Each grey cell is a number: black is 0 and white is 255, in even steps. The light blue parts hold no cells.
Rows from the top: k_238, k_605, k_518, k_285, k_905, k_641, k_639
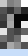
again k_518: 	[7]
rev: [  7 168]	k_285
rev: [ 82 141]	k_639
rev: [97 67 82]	k_905
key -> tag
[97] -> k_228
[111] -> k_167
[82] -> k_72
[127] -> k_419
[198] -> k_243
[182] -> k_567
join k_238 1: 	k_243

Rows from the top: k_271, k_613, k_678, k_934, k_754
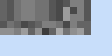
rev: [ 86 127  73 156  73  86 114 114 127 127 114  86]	k_613
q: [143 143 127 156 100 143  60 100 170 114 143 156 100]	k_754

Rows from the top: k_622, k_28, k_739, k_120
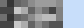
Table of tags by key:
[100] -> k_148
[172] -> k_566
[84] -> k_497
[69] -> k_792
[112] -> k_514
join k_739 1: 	k_514
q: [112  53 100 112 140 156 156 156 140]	k_622

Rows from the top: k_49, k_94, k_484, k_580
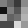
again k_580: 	[72]
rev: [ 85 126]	k_94
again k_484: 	[179]

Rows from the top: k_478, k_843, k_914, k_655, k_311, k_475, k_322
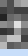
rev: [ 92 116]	k_914
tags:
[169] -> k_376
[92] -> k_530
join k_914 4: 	k_530
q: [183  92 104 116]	k_322
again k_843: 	[64]

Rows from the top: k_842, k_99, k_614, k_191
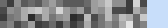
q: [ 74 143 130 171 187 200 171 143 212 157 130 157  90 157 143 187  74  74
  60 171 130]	k_99
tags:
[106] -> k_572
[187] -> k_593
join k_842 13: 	k_572

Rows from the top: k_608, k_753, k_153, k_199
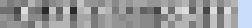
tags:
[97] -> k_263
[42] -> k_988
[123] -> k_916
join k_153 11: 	k_263
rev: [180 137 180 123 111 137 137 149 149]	k_153
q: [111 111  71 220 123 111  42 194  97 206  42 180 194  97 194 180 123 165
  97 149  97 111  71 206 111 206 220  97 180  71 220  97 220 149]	k_753
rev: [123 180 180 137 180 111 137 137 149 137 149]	k_199

